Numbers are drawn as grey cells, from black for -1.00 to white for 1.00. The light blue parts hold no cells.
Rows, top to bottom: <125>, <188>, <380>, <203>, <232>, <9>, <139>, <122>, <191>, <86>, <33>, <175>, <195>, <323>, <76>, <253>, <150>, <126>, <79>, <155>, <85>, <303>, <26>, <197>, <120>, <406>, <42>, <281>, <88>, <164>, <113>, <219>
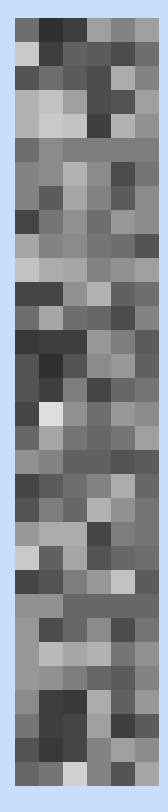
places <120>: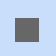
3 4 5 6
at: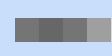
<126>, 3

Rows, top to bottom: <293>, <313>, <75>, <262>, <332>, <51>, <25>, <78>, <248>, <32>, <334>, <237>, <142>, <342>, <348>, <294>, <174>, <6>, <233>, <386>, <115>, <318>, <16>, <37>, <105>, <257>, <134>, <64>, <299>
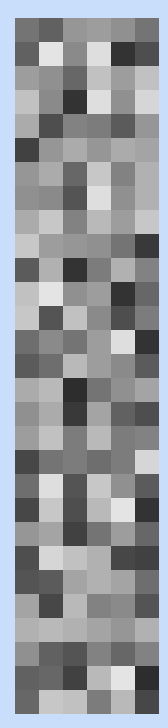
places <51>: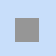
2 4
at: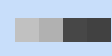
<16>, 3

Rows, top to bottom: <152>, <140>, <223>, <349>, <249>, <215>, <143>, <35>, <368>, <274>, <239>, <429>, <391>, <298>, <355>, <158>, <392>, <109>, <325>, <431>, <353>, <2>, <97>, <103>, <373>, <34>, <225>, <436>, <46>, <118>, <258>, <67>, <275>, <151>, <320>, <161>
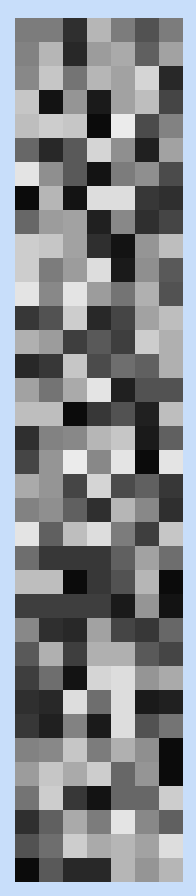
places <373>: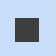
1 2 3 4
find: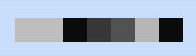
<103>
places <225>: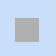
2 4 5
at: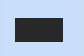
<161>, 3
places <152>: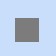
1 2 5 7
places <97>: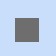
1 7
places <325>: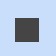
1

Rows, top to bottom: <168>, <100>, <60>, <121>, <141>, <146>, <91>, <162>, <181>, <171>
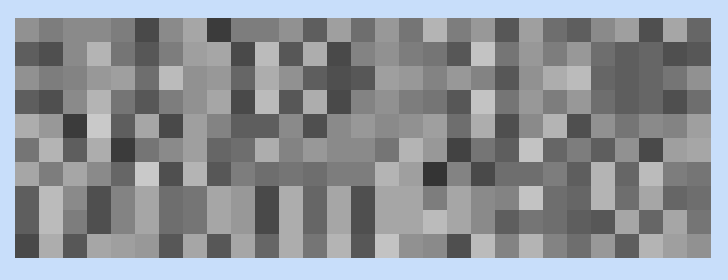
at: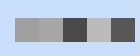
<100>, 8
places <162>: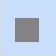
5 21
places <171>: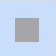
4 8 10

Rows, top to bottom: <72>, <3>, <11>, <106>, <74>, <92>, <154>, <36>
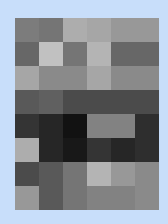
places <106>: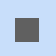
2
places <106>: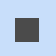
3 4 5 6
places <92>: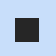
2 5
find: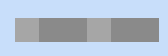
<11>
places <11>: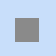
2 3 5 6
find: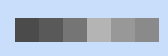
<154>

